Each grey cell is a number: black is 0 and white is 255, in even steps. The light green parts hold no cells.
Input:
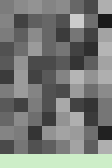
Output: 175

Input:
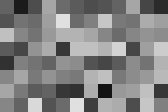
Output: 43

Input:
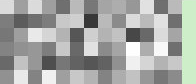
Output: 186

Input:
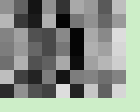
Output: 190

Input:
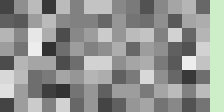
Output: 103

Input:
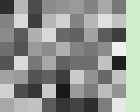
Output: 119

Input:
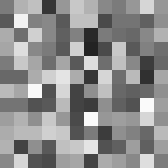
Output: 151
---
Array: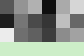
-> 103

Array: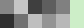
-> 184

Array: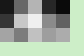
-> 97

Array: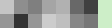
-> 119

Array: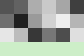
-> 181

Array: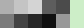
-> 153

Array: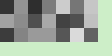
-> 192

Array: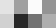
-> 174
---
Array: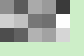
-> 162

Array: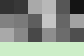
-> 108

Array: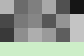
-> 94

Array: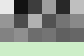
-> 96

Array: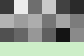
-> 20

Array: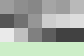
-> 65

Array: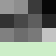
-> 121
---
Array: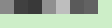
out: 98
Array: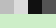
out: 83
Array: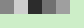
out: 159
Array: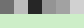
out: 209
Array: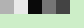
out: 67
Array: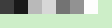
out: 253
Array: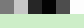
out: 253
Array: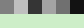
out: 18
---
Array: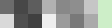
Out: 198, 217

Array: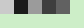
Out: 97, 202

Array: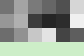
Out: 214, 109

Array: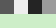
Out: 155, 88

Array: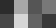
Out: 120, 71

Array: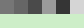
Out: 213, 118

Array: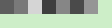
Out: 149, 93

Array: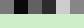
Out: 134, 120

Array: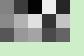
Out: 38, 86

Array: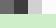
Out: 251, 107
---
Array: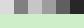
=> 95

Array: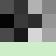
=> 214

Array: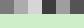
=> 158

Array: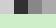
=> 135

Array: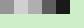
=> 93

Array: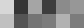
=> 178

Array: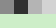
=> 180

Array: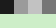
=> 194

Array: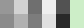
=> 224

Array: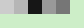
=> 153
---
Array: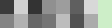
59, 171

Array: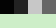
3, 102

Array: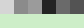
213, 83

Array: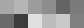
168, 128

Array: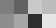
126, 230

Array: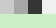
203, 240

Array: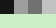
21, 194
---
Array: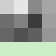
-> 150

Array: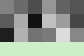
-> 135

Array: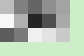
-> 202

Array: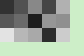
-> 204

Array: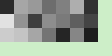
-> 29

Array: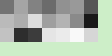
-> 214

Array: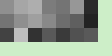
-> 89

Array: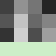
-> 159

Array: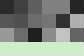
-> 100

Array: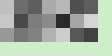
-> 66
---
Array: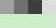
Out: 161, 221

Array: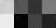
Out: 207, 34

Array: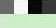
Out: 105, 55

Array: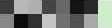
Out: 60, 168

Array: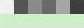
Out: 240, 62

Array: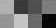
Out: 176, 6
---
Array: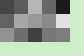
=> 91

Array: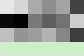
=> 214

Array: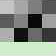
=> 166

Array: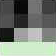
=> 10

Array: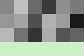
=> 192

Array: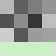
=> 95
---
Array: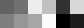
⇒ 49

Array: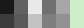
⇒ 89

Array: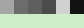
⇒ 95

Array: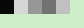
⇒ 151

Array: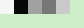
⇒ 161

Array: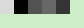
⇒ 82

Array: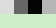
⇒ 182
